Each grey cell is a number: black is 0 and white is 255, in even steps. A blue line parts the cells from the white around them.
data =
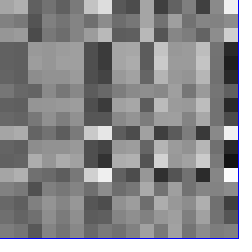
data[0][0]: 165
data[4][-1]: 30
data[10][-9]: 153
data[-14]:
[97, 95, 153, 150, 156, 159, 79, 59, 165, 167, 92, 195, 152, 155, 189, 115, 41]
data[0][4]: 96
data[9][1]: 172
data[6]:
[118, 104, 100, 138, 119, 136, 92, 104, 125, 138, 142, 136, 159, 118, 154, 117, 96]
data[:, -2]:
[138, 130, 141, 115, 114, 112, 117, 114, 114, 137, 112, 121, 134, 131, 112, 114, 125]
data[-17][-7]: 165
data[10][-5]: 155
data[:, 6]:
[195, 111, 156, 79, 79, 79, 92, 79, 86, 201, 79, 79, 208, 111, 86, 92, 105]
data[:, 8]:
[88, 109, 93, 165, 165, 153, 125, 161, 137, 93, 153, 173, 97, 109, 145, 133, 113]
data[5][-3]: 182
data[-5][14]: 43
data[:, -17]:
[165, 129, 150, 97, 97, 100, 118, 97, 104, 165, 100, 97, 165, 129, 104, 111, 125]
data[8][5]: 145
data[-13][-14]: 150
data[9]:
[165, 172, 100, 114, 93, 122, 201, 230, 93, 76, 161, 63, 91, 125, 57, 137, 240]
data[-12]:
[100, 95, 141, 146, 146, 155, 79, 68, 153, 162, 101, 180, 152, 148, 182, 112, 41]
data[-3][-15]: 128
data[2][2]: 75
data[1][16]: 140
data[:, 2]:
[96, 84, 75, 153, 157, 141, 100, 149, 120, 100, 141, 173, 112, 80, 128, 112, 88]
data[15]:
[111, 100, 112, 142, 123, 143, 92, 95, 133, 143, 129, 151, 159, 127, 161, 114, 85]
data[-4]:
[129, 121, 80, 128, 119, 132, 111, 140, 109, 119, 170, 114, 159, 114, 133, 131, 140]
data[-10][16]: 41
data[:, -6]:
[63, 114, 85, 195, 202, 180, 136, 187, 158, 63, 180, 210, 48, 114, 173, 151, 121]
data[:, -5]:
[98, 159, 134, 152, 155, 152, 159, 155, 159, 91, 155, 152, 84, 159, 152, 159, 162]
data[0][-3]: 64
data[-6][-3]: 203
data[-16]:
[129, 121, 84, 128, 116, 132, 111, 140, 109, 119, 165, 114, 159, 114, 133, 130, 140]
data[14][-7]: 110

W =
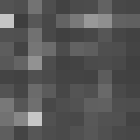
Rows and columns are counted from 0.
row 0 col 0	83
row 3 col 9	68
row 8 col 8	81
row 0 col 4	66
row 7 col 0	120
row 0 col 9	70
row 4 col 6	75
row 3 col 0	93
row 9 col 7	80
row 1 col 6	152
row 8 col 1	135
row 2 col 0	81
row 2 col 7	86
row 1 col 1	62
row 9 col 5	81
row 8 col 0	114
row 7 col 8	79
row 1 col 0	197
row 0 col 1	79
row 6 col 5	84
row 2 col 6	72
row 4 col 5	67
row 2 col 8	70
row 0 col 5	75
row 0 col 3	78
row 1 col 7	143
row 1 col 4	99
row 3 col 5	98
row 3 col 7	79
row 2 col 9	66

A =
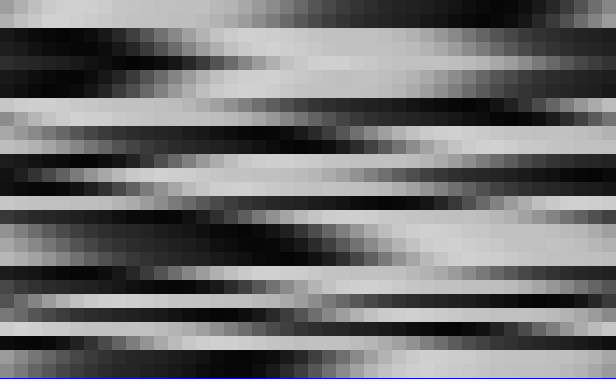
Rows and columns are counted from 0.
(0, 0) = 158
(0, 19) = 140
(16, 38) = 192
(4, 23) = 208
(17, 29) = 194
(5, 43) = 30
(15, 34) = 189
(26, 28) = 201
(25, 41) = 186
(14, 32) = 56
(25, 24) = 111
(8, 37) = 8
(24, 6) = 51
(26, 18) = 13
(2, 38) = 50
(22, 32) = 199
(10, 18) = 18
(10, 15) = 33
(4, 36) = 157
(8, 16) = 184
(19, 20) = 205
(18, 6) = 96
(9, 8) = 51
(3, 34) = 123
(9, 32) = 208
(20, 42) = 100
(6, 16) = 206
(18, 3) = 148
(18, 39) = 192
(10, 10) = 58
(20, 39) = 151
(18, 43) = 189
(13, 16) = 207
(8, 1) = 163
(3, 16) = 192
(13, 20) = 197
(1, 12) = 190
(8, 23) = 83
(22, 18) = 24
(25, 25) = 137

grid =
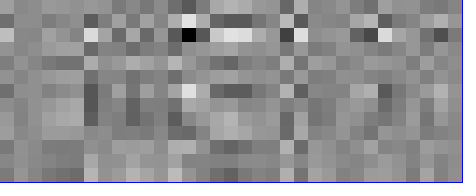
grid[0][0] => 159
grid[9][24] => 148
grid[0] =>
[159, 137, 141, 153, 150, 145, 152, 147, 122, 136, 120, 139, 110, 89, 124, 168, 179, 171, 152, 148, 103, 174, 133, 137, 148, 125, 112, 159, 145, 146, 125, 121, 133]
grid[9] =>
[157, 136, 142, 155, 155, 152, 137, 141, 126, 127, 122, 136, 109, 105, 132, 166, 175, 166, 151, 149, 106, 168, 131, 136, 148, 131, 116, 149, 142, 148, 124, 130, 135]
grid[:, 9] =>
[136, 121, 167, 109, 173, 114, 117, 98, 97, 127, 155, 163, 179]
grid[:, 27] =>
[159, 94, 218, 122, 150, 128, 89, 107, 118, 149, 132, 155, 157]
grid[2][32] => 122
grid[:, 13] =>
[89, 226, 1, 143, 152, 139, 223, 169, 136, 105, 176, 131, 148]
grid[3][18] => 143
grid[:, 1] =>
[137, 141, 136, 135, 146, 133, 142, 132, 131, 136, 145, 144, 149]
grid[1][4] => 135
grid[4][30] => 157
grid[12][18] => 131
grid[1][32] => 150
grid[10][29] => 129
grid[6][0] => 111
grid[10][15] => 111
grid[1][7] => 126
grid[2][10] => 105
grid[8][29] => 155
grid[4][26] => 154
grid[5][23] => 128
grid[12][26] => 155
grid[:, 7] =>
[147, 126, 164, 131, 144, 134, 123, 127, 131, 141, 138, 144, 146]
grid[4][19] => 126
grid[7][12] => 113
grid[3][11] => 131
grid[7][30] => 126
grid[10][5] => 124
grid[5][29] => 147

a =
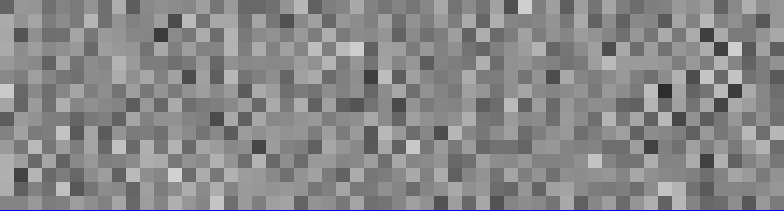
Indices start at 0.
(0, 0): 100
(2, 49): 171
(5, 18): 128
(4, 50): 125
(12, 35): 115
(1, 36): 133
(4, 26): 116
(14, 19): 159
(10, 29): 200
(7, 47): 104
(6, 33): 159
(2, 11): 59
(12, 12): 209
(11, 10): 173
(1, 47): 90
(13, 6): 118
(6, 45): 122
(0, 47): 129
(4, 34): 176
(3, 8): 152
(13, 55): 150
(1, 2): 164
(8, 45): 166
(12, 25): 171
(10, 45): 158
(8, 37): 137
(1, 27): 160
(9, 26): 88
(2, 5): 164
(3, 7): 158
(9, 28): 152
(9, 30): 135
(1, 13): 186
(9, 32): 183
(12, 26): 119
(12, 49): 128
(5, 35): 124
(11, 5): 137
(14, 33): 104

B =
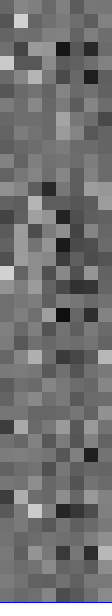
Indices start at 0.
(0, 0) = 103
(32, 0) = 124
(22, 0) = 112
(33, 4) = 119
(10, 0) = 93
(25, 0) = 102
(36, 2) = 203
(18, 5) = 95
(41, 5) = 96
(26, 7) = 121
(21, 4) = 125
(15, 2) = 160
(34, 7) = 107
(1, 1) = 209
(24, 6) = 116
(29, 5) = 118
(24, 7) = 100
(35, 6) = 153
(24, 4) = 112
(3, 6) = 40
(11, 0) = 130
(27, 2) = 106
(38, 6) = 126
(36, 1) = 122
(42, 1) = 106
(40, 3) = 138
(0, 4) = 128
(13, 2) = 94
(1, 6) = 93
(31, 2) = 130
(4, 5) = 96
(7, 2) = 136
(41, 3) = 96
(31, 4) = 123
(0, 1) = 134
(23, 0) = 128
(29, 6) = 99
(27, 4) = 120
